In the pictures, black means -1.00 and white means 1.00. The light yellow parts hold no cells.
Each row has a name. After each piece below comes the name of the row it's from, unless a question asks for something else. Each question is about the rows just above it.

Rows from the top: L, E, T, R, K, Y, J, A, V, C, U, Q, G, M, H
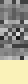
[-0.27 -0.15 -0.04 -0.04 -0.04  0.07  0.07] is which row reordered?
T
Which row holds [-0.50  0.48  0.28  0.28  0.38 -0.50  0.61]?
Y
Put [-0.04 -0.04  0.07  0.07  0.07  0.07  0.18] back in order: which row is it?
M
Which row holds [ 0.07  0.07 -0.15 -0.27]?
U
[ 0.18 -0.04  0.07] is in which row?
E
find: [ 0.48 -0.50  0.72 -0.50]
V
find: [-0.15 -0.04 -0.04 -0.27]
T

